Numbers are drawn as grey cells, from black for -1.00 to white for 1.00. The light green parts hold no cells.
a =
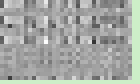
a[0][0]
-0.25
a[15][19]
0.04
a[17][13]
0.33
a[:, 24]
[0.41, 0.30, 0.24, 0.27, 0.35, 0.36, -0.26, 0.18, 0.22, 0.35, 0.47, 0.22, 0.26, 0.25, 0.27, 0.23, 0.28, 0.28, 0.26, -0.18]
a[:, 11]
[0.82, 0.62, 0.26, 0.19, 0.77, 0.72, 0.56, 0.35, 0.29, 0.75, 0.99, 0.30, 0.26, 0.33, 0.24, 0.41, 0.21, 0.23, 0.25, 0.36]
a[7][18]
0.52
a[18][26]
0.16
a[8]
[0.45, 0.32, 0.35, 0.32, 0.17, 0.35, 0.11, 0.31, 0.23, 0.25, 0.07, 0.29, 0.11, 0.32, 0.36, 0.08, 0.37, 0.24, 0.47, 0.12, 0.27, 0.29, 0.20, 0.26, 0.22, 0.37, 0.38, 0.21, 0.26, 0.53, 0.32, 0.27, 0.31]
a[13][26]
0.46
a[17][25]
0.33
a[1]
[-0.28, 0.71, 0.52, 0.44, 0.51, 0.44, -0.06, 0.15, 0.10, 0.36, 0.43, 0.62, -0.03, 0.30, 0.44, 0.24, 0.05, 0.64, 0.31, -0.32, 0.58, 0.60, 0.40, -0.06, 0.30, 0.03, 0.00, 0.01, 0.14, 0.12, -0.29, 0.27, 0.43]
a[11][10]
0.22
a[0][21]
0.50
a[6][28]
-0.21
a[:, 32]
[0.53, 0.43, 0.31, 0.16, 0.51, 0.45, 0.50, 0.30, 0.31, 0.50, 0.63, 0.25, 0.08, 0.34, 0.10, 0.36, 0.08, 0.15, 0.15, 0.50]
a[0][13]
0.23
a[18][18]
0.31
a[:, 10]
[0.38, 0.43, 0.15, 0.35, 0.44, 0.38, 0.48, -0.10, 0.07, 0.42, 0.40, 0.22, 0.11, 0.08, 0.17, -0.03, 0.20, 0.27, 0.25, 0.38]
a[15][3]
0.38
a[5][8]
-0.10
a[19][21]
0.45
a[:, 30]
[-0.14, -0.29, 0.34, 0.17, -0.21, -0.21, 0.00, 0.30, 0.32, -0.20, -0.02, 0.20, 0.18, 0.26, 0.19, 0.21, 0.15, 0.19, 0.10, 0.11]
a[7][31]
0.31
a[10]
[-0.21, 0.68, 0.50, 0.36, 0.30, 0.62, -0.15, 0.03, 0.02, 0.48, 0.40, 0.99, 0.31, 0.33, 0.52, 0.17, -0.19, 0.58, 0.36, -0.14, 0.56, 0.34, 0.71, -0.58, 0.47, -0.09, -0.21, 0.07, -0.21, 0.15, -0.02, 0.12, 0.63]
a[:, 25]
[0.04, 0.03, 0.33, 0.36, -0.07, 0.10, 0.49, 0.43, 0.37, 0.01, -0.09, 0.36, 0.25, 0.39, 0.28, 0.45, 0.16, 0.33, 0.29, 0.59]
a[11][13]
0.41
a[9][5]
0.52
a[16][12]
0.12
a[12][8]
0.34
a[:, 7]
[0.13, 0.15, 0.23, 0.38, 0.08, 0.17, 0.29, 0.60, 0.31, 0.13, 0.03, 0.29, 0.28, 0.20, 0.29, 0.28, 0.36, 0.34, 0.33, 0.32]
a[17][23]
0.27
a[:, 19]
[-0.20, -0.32, 0.12, 0.20, -0.27, -0.23, 0.21, 0.17, 0.12, -0.23, -0.14, 0.32, 0.51, 0.06, 0.44, 0.04, 0.10, 0.29, 0.32, 0.34]
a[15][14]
0.19
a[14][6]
0.38
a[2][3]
0.32
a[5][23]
-0.12

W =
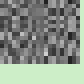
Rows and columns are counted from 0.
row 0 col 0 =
0.02
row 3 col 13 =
-0.53
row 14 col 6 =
-0.04
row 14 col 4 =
-0.38
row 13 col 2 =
-0.42
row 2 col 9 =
-0.05
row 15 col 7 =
-0.39
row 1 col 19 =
-0.55
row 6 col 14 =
-0.05
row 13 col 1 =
0.25
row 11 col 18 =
0.23
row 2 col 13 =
-0.54
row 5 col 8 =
-0.41
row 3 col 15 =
-0.59
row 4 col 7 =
-0.01
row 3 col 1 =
0.04
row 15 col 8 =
0.29
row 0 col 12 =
0.13
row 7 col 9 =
0.02
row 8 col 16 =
0.10
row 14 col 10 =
-0.02
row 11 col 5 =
-0.63
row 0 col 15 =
0.30
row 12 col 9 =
0.03
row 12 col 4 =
-0.14
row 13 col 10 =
-0.04
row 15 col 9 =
-0.28
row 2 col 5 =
0.03
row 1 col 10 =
-0.21
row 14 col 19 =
-0.09
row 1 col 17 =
-0.04
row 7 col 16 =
-0.15
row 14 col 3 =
-0.26
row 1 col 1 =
-0.33
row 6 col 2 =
-0.37
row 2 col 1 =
0.05
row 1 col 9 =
-0.18
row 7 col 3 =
-0.09
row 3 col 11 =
0.08

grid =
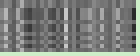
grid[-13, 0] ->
-0.12
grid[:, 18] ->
[-0.05, -0.05, -0.01, -0.01, -0.01, -0.05, -0.01, -0.01, -0.04, -0.01, -0.03, -0.01, -0.04]
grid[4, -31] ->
-0.20
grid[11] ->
[0.04, 0.45, -0.17, -0.22, 0.30, -0.09, -0.38, -0.51, -0.25, -0.30, -0.25, -0.01, -0.34, -0.44, -0.09, -0.39, 0.56, -0.29, -0.01, -0.39, 0.04, 0.03, 0.25, -0.01, -0.18, 0.33, -0.17, -0.22, 0.04, 0.30, -0.14, -0.12, -0.19, -0.67]
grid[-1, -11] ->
0.08
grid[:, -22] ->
[0.08, 0.07, -0.35, -0.36, -0.36, 0.07, -0.31, -0.32, 0.05, -0.32, 0.05, -0.34, 0.09]
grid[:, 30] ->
[0.07, 0.08, -0.16, -0.16, -0.16, 0.07, -0.13, -0.13, 0.07, -0.14, 0.07, -0.14, 0.07]
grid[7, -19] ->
-0.37
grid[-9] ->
[0.08, 0.42, -0.13, -0.20, 0.30, -0.12, -0.37, -0.47, -0.27, -0.30, -0.28, 0.02, -0.36, -0.43, -0.07, -0.40, 0.56, -0.32, -0.01, -0.37, 0.04, 0.03, 0.25, -0.01, -0.18, 0.32, -0.18, -0.22, 0.04, 0.28, -0.16, -0.10, -0.18, -0.68]
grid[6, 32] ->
-0.20
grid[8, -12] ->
-0.10
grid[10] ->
[-0.12, 0.05, 0.00, -0.29, -0.04, 0.32, -0.09, -0.17, -0.04, -0.26, 0.03, -0.15, 0.05, -0.13, -0.29, -0.12, 0.10, -0.16, -0.03, -0.20, -0.16, -0.22, -0.10, 0.04, -0.03, -0.11, -0.10, -0.19, 0.02, -0.23, 0.07, -0.08, -0.05, -0.17]
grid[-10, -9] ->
0.32
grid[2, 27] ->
-0.21
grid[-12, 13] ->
-0.09
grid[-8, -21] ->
-0.11
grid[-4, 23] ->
-0.01
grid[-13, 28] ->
0.01
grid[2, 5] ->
-0.10
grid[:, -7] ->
[-0.19, -0.19, -0.21, -0.22, -0.22, -0.19, -0.23, -0.23, -0.20, -0.23, -0.19, -0.22, -0.18]
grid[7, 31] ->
-0.12
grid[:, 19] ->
[-0.20, -0.20, -0.38, -0.37, -0.37, -0.20, -0.40, -0.40, -0.20, -0.40, -0.20, -0.39, -0.20]
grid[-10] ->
[0.08, 0.43, -0.13, -0.21, 0.29, -0.11, -0.37, -0.47, -0.27, -0.30, -0.28, 0.02, -0.36, -0.43, -0.07, -0.40, 0.56, -0.31, -0.01, -0.37, 0.05, 0.03, 0.25, -0.01, -0.18, 0.32, -0.19, -0.22, 0.04, 0.29, -0.16, -0.10, -0.17, -0.68]
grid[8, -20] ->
-0.28
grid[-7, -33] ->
0.46
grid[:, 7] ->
[-0.16, -0.17, -0.50, -0.47, -0.47, -0.16, -0.55, -0.55, -0.17, -0.54, -0.17, -0.51, -0.15]
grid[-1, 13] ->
-0.07
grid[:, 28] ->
[0.01, 0.01, 0.04, 0.04, 0.04, 0.01, 0.03, 0.03, 0.01, 0.03, 0.02, 0.04, 0.01]
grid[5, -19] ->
-0.12
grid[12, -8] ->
-0.06
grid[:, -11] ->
[0.06, 0.06, -0.01, -0.01, -0.01, 0.06, 0.00, -0.01, 0.05, -0.01, 0.04, -0.01, 0.08]
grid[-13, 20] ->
-0.15
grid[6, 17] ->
-0.26

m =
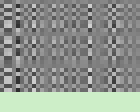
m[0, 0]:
0.12
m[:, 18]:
[0.13, -0.31, 0.26, -0.26, 0.25, -0.25, -0.32, 0.27, 0.13, -0.21, -0.31, 0.23, -0.21, -0.26, 0.25, 0.15, 0.14, -0.29, 0.27, -0.29, -0.29, 0.25, -0.28]
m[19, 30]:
0.19
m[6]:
[-0.30, 0.50, 0.55, -0.01, -0.61, -0.15, 0.30, -0.20, 0.57, -0.16, 0.26, 0.07, -0.10, 0.38, 0.00, 0.29, -0.24, 0.04, -0.32, 0.19, -0.17, -0.18, 0.62, -0.12, 0.08, -0.05, -0.24, 0.37, -0.50, 0.34, 0.23, -0.11, 0.23, -0.04, 0.14]
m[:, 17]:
[0.01, 0.03, -0.01, 0.03, 0.00, 0.05, 0.04, -0.02, 0.04, 0.05, 0.05, -0.01, 0.04, 0.06, -0.02, 0.04, 0.03, 0.06, 0.01, 0.03, 0.03, 0.01, 0.09]
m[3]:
[-0.28, 0.44, 0.46, -0.01, -0.51, -0.14, 0.19, -0.12, 0.43, -0.13, 0.23, 0.03, -0.09, 0.28, 0.01, 0.23, -0.16, 0.03, -0.26, 0.16, -0.15, -0.15, 0.45, -0.06, 0.11, -0.04, -0.12, 0.33, -0.31, 0.30, 0.16, -0.07, 0.16, -0.04, 0.13]
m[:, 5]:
[0.05, -0.14, 0.16, -0.14, 0.13, -0.10, -0.15, 0.12, 0.08, -0.09, -0.12, 0.14, -0.12, -0.09, 0.14, 0.10, 0.05, -0.14, 0.13, -0.15, -0.15, 0.11, -0.12]
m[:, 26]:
[0.06, -0.22, 0.17, -0.12, 0.19, -0.15, -0.24, 0.20, 0.04, -0.13, -0.21, 0.23, -0.10, -0.14, 0.18, 0.05, 0.04, -0.21, 0.17, -0.23, -0.22, 0.20, -0.21]
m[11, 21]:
0.15
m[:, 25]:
[0.06, -0.07, 0.08, -0.04, 0.06, -0.06, -0.05, 0.10, 0.06, -0.05, -0.06, 0.06, -0.05, -0.09, 0.09, 0.07, 0.00, -0.07, 0.07, -0.08, -0.09, 0.10, -0.06]
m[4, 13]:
-0.29
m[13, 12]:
-0.10
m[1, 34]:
0.15
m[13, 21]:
-0.14
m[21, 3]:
0.03
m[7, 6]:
-0.16
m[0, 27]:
-0.09
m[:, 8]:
[-0.01, 0.55, -0.44, 0.43, -0.42, 0.41, 0.57, -0.42, -0.04, 0.32, 0.53, -0.45, 0.36, 0.41, -0.42, -0.13, -0.02, 0.56, -0.41, 0.57, 0.60, -0.46, 0.61]
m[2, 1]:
-0.35
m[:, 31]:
[0.06, -0.10, 0.10, -0.07, 0.09, -0.09, -0.11, 0.11, 0.06, -0.09, -0.10, 0.09, -0.05, -0.09, 0.08, 0.07, 0.01, -0.12, 0.08, -0.08, -0.10, 0.06, -0.12]
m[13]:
[-0.26, 0.42, 0.49, -0.01, -0.52, -0.09, 0.21, -0.17, 0.41, -0.14, 0.16, 0.03, -0.10, 0.27, 0.02, 0.24, -0.17, 0.06, -0.26, 0.17, -0.13, -0.14, 0.47, -0.04, 0.09, -0.09, -0.14, 0.31, -0.32, 0.28, 0.14, -0.09, 0.20, 0.00, 0.08]
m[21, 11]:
-0.01
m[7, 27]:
-0.25
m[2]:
[0.25, -0.35, -0.39, 0.00, 0.49, 0.16, -0.19, 0.19, -0.44, 0.18, -0.19, 0.02, 0.20, -0.29, 0.03, -0.19, 0.20, -0.01, 0.26, -0.15, 0.10, 0.15, -0.50, 0.13, -0.04, 0.08, 0.17, -0.26, 0.42, -0.21, -0.14, 0.10, -0.17, 0.07, -0.06]
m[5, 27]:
0.32
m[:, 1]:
[-0.16, 0.52, -0.35, 0.44, -0.38, 0.41, 0.50, -0.34, -0.15, 0.37, 0.53, -0.37, 0.37, 0.42, -0.36, -0.23, -0.16, 0.53, -0.34, 0.52, 0.52, -0.37, 0.51]
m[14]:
[0.26, -0.36, -0.35, 0.06, 0.50, 0.14, -0.20, 0.20, -0.42, 0.17, -0.14, -0.03, 0.07, -0.25, 0.01, -0.20, 0.20, -0.02, 0.25, -0.17, 0.14, 0.15, -0.43, 0.10, -0.06, 0.09, 0.18, -0.25, 0.39, -0.22, -0.14, 0.08, -0.16, 0.04, -0.08]
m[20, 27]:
0.35
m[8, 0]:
0.12
